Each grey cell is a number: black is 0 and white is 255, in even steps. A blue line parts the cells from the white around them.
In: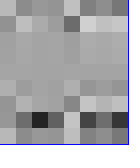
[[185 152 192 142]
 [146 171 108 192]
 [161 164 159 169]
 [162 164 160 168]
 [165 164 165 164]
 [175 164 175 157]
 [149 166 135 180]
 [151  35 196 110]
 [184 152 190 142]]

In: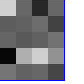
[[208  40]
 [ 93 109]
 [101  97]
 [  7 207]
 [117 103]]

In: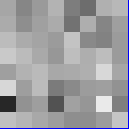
[[166 154 125 176]
 [171 160 114 133]
 [188 164 195 130]
 [201 169 190 189]
 [159 186 170 216]
 [215 187 138 159]
 [ 39 158 161 234]
 [192 168 142 156]]

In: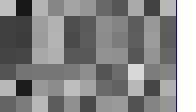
[[192 180 163 104 169 183]
 [ 65 158  79 141  92  94]
 [ 64 156  75 140  95  93]
 [ 69 167  89 146  86 103]
 [ 84 118 123  85 216 131]
 [183 151 189 106 183 176]
 [101 184 143 150  83 149]]

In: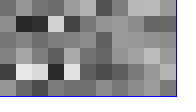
[[112 117 155  83 184 153]
 [141  48  68 147 139 105]
 [119 110 130  97 152 140]
 [129 127 169 102 162 154]
 [ 65 217 225  77 123 180]
 [150  76 112 139 140 122]]

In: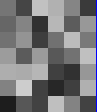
[[117 193 133]
 [102  49  92]
 [114  62 188]
 [156 155 114]
 [174 182  49]
 [130  65  63]
 [ 29  66 131]]
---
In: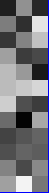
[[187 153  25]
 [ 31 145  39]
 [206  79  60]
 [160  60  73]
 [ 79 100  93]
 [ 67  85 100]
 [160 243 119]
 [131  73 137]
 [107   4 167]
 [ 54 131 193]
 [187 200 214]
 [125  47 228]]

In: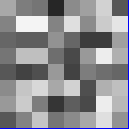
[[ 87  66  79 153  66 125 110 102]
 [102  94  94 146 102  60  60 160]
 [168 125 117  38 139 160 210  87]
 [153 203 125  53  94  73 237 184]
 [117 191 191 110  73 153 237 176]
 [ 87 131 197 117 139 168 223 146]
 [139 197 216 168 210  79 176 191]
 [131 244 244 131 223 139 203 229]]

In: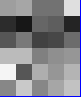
[[ 86 121  65  71 108]
 [ 44  23 102  94  36]
 [158 166 114 114 223]
 [187 187 128 143 150]
 [135 201 135 166 194]
 [245  86 174 150 180]]

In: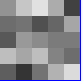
[[109 115  80 102 166]
 [ 94  52 115 178 219]
 [ 88 153 139 123 123]
 [190 166 190 131 109]
 [147 198 225 172  65]]

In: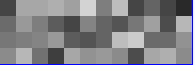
[[139 183 113  62 167 146 153 139  76 167 175 139]
 [107 153 126  92  69 132 100  84 119 160  76 183]
 [119 126 132 153  92  84 100 189 203 107 107 146]
 [ 69 167 167 175 160 211 126 189  69 100  69  41]]

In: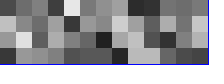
[[152 224  94 173 128 102  32 167 192  81  50 128 179]
 [192 136 109 160  56 152 136 206 160  94 173 115 198]
 [ 75 109 128  62 231 121 144 160  44  50 115 109 121]
 [ 56 152 144 128  81  88  88  38 186 186 102  75  68]]
